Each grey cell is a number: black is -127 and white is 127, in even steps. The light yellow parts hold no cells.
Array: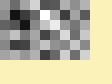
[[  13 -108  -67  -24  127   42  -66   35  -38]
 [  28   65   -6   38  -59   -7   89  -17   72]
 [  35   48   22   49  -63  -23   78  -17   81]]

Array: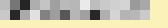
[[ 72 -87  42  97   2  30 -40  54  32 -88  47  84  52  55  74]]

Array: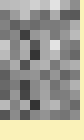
[[-10  28  64   4 -19  44 -35 -38]
 [ -9   7 -65  23  38  -5  23  58]
 [ 58   5  42 -75  41  58  -2 -23]
 [-33  10  16  20 -17  21 -26  -4]
 [-33  22 -58  10  35  -3  -1  19]
 [-42  11 -45   7  19  -4 -10  12]]

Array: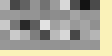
[[ 25  26  19  20   6  13  11  36  21  24]
 [ 17  74  48  -1 -53  58  87 -56  35  53]]

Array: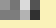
[[ -3  -2  51 -79]]

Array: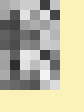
[[ 34 -45  98  22  96 -59]
 [-30 -45 -17 -40  80  53]
 [ 35 -33 103  92 -68   5]
 [ 43 -41  36 -13 115  16]]

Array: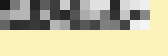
[[ 25  51  54 -73  47 -68 -86 -43  43  62  -6 -77  70 -73   7]]

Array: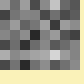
[[-61 -10   5   2 -54 -15 -52 -35]
 [  6 -14  13 -87   0  26 -44 -62]
 [ 45   9  22  35  42  85  27   4]]
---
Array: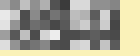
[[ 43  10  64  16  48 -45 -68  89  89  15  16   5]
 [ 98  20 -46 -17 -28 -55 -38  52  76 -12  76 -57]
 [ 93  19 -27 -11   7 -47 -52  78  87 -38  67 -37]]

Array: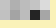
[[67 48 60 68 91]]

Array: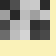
[[-89 -48  70  74 -85]
 [-59  53  70 -80 -67]]

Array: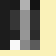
[[ -99 -101   49 -108]
 [ -99  -73   19  -79]
 [ -99  121    8  -36]]

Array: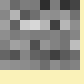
[[ 21 -21  -2  -4 -82  -2 -78 -59]
 [ 33 -30  76  87  54 -64  54  14]
 [  0  33  25 -48  21   2 -10  61]
 [ 19  15  12   5 -17  12  -5   2]]

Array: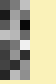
[[ -45   -4   64]
 [ -39   47 -119]
 [ -46   -9  112]
 [ -60  -81   20]]

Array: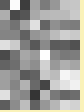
[[-37 123 -66  35  -4  23  68  70]
 [  8 -12  35  96 -27  16   0  -3]
 [ 95  75  -2 -39  10 -36 -33 -46]
 [-28 -17  29  14  81  25  47  37]
 [ 31   5  50 -22 -58  79  99 113]
 [-34  12  61 -30  23  54  90  82]]
